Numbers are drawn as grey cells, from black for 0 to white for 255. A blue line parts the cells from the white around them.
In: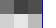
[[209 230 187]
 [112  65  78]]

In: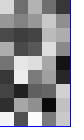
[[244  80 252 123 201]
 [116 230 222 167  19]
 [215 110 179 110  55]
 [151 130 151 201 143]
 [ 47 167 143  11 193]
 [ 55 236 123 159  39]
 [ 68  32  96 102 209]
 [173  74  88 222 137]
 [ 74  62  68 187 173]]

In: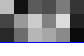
[[ 69 153 204 130 220  33]
 [ 40 109 182 167 138  10]
 [190  18  91  77 123  53]]

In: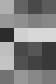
[[ 43 208 215 215]
 [114 151 135 122]
 [151 143 129 135]
 [190  73  86  57]
 [176  99  73  92]
 [196  80  65  57]]

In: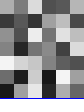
[[145  80 237 116 225 190]
 [ 24 160 231  38 174 102]
 [174 124 219  80  88 182]
 [109  30 204  24 244 160]
 [244 212 198 131  94  80]
 [131  38 116 138  65 219]
 [ 58  88  52 160 190  73]]

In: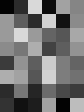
[[  3  43 217  11 162 133]
 [139 119 174  66  94 147]
 [154 217 154 100  86 168]
 [ 59 147  94 203 125 100]
 [174 162  86 210 125 113]
 [154  94  43 210  17 139]
 [ 43 119  37 107  73  59]
 [ 51  17  29 162   3 189]]
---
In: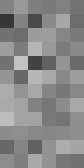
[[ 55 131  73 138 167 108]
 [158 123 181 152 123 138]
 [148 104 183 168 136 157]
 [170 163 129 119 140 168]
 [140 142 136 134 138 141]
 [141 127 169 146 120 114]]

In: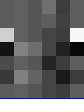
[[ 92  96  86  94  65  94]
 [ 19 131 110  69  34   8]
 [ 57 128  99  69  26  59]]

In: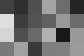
[[222  60  82  97 152 107]
 [122 161  57 127 128 155]]

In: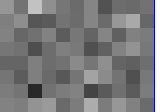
[[127 142  86  90 115 108 133 107 151 169 103]
 [118 114  78 109 127 121  80  97 130 147 120]
 [117  92 127 106  88 117 163 139 115  80 120]
 [130 126 147 154 106 124 172 124 151 129 107]]

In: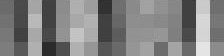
[[114  73 185  66 143 168 177  65 103 142 141 137 130  65 214 119]
 [125  89 176  43  78 176 150  86 105 149 162 108 164 106 228 139]]

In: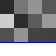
[[205  44  92 154]]
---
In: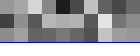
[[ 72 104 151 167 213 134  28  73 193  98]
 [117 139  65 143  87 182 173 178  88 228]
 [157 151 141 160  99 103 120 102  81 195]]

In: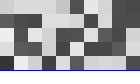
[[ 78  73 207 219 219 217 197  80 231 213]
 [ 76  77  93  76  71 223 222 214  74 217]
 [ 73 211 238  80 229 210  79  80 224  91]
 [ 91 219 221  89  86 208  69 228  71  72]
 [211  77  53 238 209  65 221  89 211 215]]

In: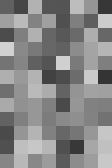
[[149  55  96  70 178  85  84 189]
 [ 94 204 159 186 130 160  80 127]
 [174 103  76 127 177 102  88 106]
 [164 181 209 137 121 103  97 140]
 [163 127 116 133  96  84 208 122]
 [202  52 175 153 179  66  76 108]
 [162 160 111 147 186 172  99 148]
 [129 127 170 145 151 128  74 150]
 [130 114  98 128 151 124 138 143]
 [151 198  74 149 180 129 103 118]
 [167 192  80 191 199 182  80  56]
 [157 200 134 184 136 156  90 140]]

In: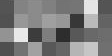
[[229  84  84 131 139 128 115 117]
 [186  99  81 151 138 159 151  55]
 [105 109 147 232  60 126  45  88]
 [198 112  79 114 161  88 101 181]]

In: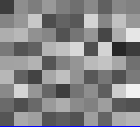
[[136 129  61 142 125 153 126 111 137  96]
 [193 152 132 151 200  77  99  88 212 134]
 [173 230 174 184 145 134  82 117 150  70]
 [ 38  59 121  84  97 180 193 217  80 212]
 [167 112 162 163 179  85 129 149 186 195]
 [ 81 122 183  98  67 167 191 147  88 119]
 [204 241 137 213 150 102  62 116 142  94]
 [ 88  81 106  79 105 154 173 139 129 158]
 [171 180  85 170 160  84  94  82 158 100]]

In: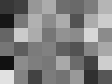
[[125 181  55  64 151 172 110 105]
 [172 204  22 121 177 140 172  82]
 [215 139 101 203 172 118 146 139]
 [134 168 118  93 123 129  96  82]
 [ 66 206  17 140 126 120 169 107]
 [ 48  86 225 131  66 124 115 153]]

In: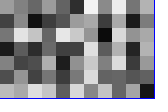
[[117 179 157 129 103 155  99  46 243 138 237]
 [ 27 124  66 137  17  61  84 156 168  61 169]
 [147 169 118 227 196 101 231 201 148  11 217]
 [ 36 179  26  92  44 106  64  65 223  92 178]
 [ 59 153 130  68  78 175  29 145 201 128 220]
 [ 85  97  78 149  66 118  60 121 219  99 102]
 [165  21 187 169 222 197  93 216 135 196 102]]

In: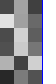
[[163  64  72]
 [160 105 225]
 [209  94  75]
 [202 118  80]
 [ 65 208 178]
 [123  82  40]]

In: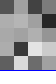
[[ 66 124  84 161]
 [160  39 174 181]
 [176 149 169 162]
 [228 203 173  57]
 [108 161  95 218]]
